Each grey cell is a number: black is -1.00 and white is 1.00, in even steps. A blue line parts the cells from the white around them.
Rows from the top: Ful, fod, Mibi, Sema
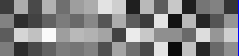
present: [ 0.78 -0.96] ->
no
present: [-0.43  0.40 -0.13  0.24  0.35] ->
yes
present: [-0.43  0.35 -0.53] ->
no

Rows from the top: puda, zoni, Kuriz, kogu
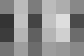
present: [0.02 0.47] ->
yes
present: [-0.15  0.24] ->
yes
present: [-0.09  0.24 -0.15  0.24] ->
yes
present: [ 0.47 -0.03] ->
yes
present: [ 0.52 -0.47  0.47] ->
no
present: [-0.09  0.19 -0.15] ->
no
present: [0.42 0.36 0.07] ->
no

